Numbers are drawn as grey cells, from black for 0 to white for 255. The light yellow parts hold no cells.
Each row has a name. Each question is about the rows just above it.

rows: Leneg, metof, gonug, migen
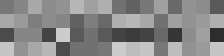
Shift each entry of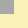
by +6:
[174]
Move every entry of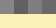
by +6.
[140 103 132 111]
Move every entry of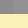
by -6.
[134 140]
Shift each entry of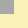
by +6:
[174]
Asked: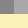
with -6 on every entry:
[128 162]
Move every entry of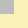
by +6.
[195]
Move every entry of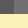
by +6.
[95 119]

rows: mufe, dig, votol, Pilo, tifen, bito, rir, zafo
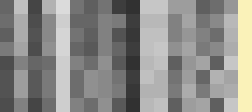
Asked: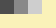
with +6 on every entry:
[83 143 212]
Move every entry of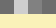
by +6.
[115 212 135 115]
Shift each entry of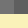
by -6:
[109 89]
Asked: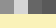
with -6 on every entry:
[138 207 96 83]
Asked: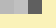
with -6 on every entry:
[178 186 89]
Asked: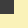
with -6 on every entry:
[55]

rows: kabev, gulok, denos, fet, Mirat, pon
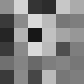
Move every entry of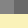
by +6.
[138 111]
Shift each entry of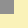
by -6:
[138]
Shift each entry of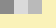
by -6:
[132 212 180]
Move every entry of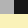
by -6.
[173 17]
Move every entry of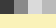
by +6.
[64 144 224 192]

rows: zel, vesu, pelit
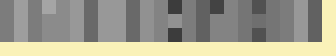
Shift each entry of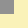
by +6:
[151]
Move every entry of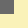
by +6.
[111]
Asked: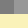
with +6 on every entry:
[130 158]
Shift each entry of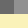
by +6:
[111 151]
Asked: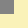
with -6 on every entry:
[125]
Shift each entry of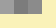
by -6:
[152 118 133]
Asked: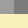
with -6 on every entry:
[152 118]

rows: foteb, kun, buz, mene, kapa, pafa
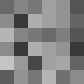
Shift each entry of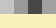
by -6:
[190 147 65 155]
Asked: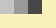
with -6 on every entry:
[190 147 65]
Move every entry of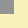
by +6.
[153]
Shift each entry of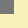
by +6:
[125]
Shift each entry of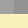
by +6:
[167 153]
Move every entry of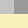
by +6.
[202 159]
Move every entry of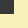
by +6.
[62]

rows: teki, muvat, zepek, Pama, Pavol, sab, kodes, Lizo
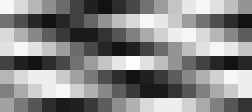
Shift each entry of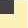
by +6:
[72]
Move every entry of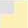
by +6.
[231]
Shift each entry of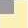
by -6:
[150]
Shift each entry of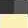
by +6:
[57 92]
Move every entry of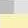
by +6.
[196 231]
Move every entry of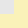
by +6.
[237]
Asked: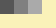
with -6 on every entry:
[80 122 164]

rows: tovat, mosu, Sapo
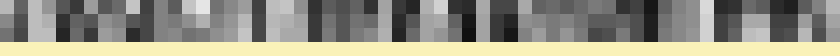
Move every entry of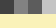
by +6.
[71 136 98 202]
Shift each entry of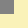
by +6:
[136]

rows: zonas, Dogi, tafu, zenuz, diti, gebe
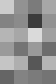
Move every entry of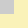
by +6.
[210]
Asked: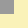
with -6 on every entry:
[148]

